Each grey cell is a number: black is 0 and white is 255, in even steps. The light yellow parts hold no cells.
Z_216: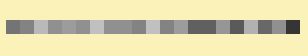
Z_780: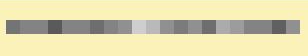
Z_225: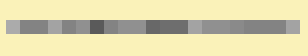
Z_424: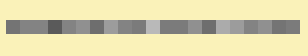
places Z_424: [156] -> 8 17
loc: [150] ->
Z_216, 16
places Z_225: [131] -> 2 3 5 8 18 19 20
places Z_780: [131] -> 2 3 5 6 8 18 19
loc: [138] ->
Z_225, 17

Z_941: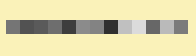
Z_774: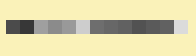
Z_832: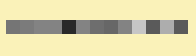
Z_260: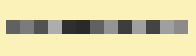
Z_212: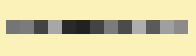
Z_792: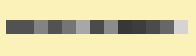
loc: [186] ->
Z_941, 12
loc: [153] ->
Z_774, 5
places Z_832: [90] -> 11 13
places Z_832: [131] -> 3 4 6 9

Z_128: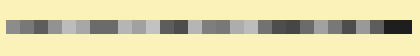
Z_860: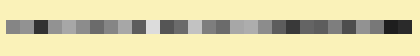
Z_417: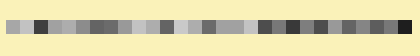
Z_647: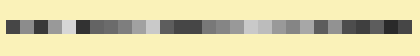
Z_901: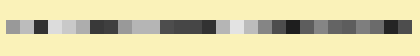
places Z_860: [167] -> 5 9 17
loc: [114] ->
Z_128, 19
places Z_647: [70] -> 1 13 14 29
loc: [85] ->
Z_860, 12

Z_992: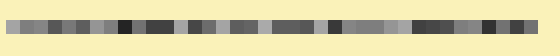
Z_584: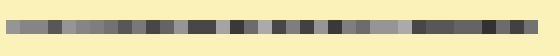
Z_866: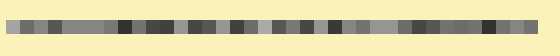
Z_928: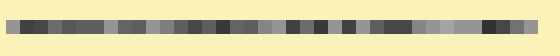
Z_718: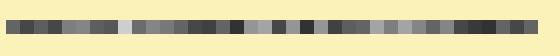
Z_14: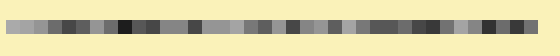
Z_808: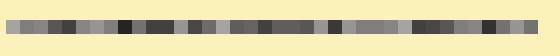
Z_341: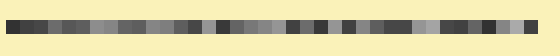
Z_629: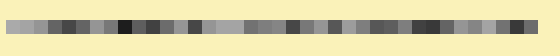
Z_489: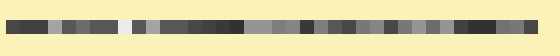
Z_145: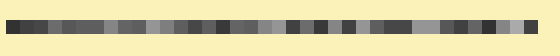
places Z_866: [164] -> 1
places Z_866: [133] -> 3 5 6 7 25 37
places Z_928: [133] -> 19 30
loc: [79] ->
Z_992, 32
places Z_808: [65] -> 5 11 12 19 30
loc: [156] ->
Z_629, 25
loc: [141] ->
Z_341, 7

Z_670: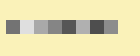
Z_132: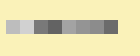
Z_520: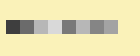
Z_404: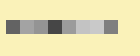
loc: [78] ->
Z_670, 7
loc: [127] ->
Z_404, 8
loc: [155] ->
Z_404, 5
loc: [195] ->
Z_404, 6
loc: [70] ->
Z_404, 4
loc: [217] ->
Z_520, 4
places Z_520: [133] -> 7

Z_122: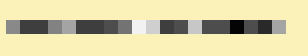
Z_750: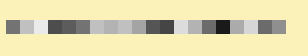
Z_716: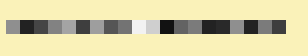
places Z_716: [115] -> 9
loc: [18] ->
Z_716, 12
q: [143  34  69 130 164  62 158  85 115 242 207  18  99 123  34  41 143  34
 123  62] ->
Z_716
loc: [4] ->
Z_122, 17
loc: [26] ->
Z_750, 16
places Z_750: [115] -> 1 6
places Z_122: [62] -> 2 3 6 7 12

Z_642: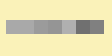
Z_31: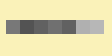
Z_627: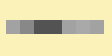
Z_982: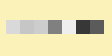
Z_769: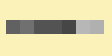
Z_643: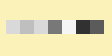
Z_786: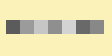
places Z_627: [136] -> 2
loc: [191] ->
Z_643, 2
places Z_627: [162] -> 1 5 7
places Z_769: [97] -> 1

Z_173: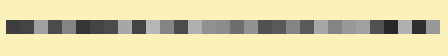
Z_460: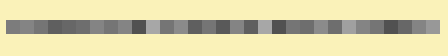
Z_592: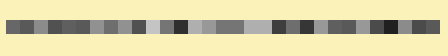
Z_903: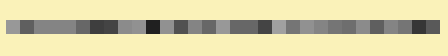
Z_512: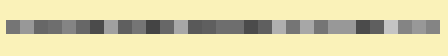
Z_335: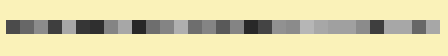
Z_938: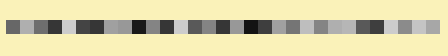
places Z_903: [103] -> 6 15 17 18
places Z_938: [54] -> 4 7 12 16
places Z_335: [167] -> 5 9 23 28 29 31
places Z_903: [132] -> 3 4 5 14 23 28
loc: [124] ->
Z_460, 1

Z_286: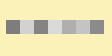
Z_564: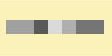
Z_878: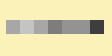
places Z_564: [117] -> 6 7
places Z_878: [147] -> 5 6

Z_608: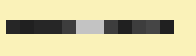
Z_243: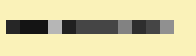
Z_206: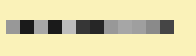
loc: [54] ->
Z_206, 6
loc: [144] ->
Z_243, 12
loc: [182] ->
Z_243, 4
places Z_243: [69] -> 6 7 8 11
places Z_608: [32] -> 2 9 12
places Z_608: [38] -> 1 3 4
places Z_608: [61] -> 5 8 10

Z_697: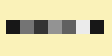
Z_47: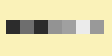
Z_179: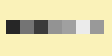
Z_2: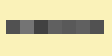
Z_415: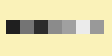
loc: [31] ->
Z_415, 1
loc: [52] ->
Z_697, 3
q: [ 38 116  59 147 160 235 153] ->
Z_179
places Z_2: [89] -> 5
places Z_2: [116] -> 2
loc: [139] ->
Z_415, 4

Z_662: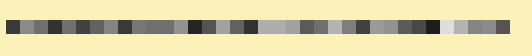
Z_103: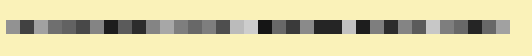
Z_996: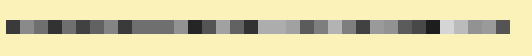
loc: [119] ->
Z_662, 10
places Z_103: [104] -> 14 20 33 35

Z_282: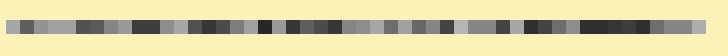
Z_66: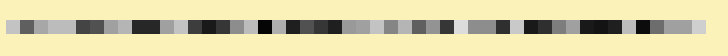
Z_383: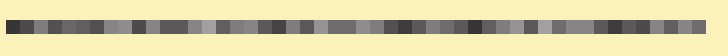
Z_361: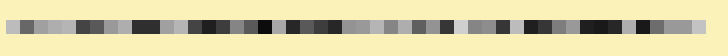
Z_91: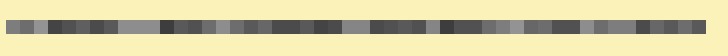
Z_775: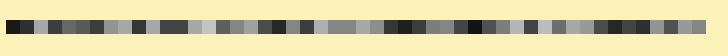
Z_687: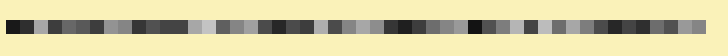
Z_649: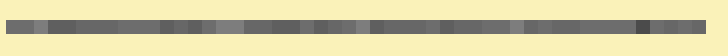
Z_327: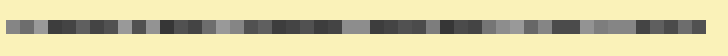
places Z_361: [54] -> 32 36 39
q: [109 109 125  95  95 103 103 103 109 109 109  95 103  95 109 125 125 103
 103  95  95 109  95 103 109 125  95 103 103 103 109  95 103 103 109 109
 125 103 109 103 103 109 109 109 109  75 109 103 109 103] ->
Z_649
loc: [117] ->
Z_327, 35
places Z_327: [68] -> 5 7 14 21 24 28 34 46
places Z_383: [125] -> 3 17 21 27 31 36

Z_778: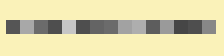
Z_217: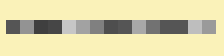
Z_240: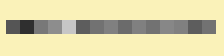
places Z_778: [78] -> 4 6 14
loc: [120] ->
Z_240, 3
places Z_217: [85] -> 1 9 12 13

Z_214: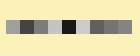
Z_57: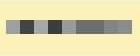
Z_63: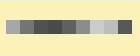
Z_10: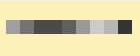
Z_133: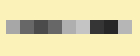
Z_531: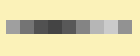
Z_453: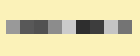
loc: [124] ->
Z_214, 3
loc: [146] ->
Z_531, 9

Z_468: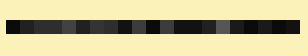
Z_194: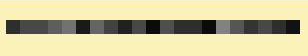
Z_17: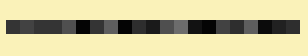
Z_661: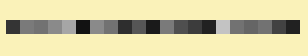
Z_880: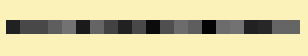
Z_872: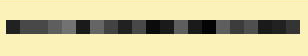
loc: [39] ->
Z_880, 19
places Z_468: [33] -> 2 6 15
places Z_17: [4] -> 6 9 15

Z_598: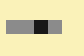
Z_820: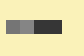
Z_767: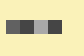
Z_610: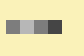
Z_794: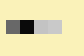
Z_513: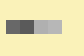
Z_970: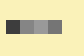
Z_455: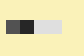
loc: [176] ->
Z_513, 3
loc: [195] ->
Z_794, 3
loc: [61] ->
Z_970, 1
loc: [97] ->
Z_767, 1
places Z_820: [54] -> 3 4
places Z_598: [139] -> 1 2 4

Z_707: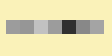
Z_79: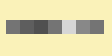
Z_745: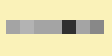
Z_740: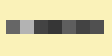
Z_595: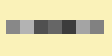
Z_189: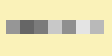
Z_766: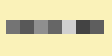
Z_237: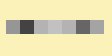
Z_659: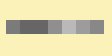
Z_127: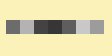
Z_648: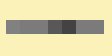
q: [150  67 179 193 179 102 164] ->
Z_237
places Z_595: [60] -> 5
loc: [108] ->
Z_127, 1
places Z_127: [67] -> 3
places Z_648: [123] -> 2 3 6 7
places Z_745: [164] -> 1 3 4 6

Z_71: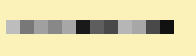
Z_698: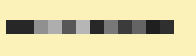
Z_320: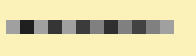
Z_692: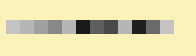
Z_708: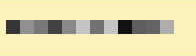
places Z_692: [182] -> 2 5 9
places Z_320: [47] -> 8
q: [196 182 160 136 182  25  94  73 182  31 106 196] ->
Z_692
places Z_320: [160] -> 1 3 5 12
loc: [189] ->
Z_71, 1

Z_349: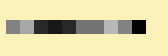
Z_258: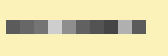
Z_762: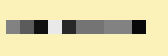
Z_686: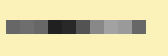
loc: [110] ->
Z_686, 2
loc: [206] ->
Z_258, 4
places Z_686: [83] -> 6
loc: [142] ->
Z_258, 5
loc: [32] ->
Z_686, 4
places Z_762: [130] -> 1 8 9
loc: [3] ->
Z_349, 10

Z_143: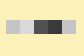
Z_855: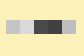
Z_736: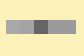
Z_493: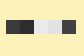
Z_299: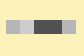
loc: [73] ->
Z_855, 3
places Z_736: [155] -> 4 5

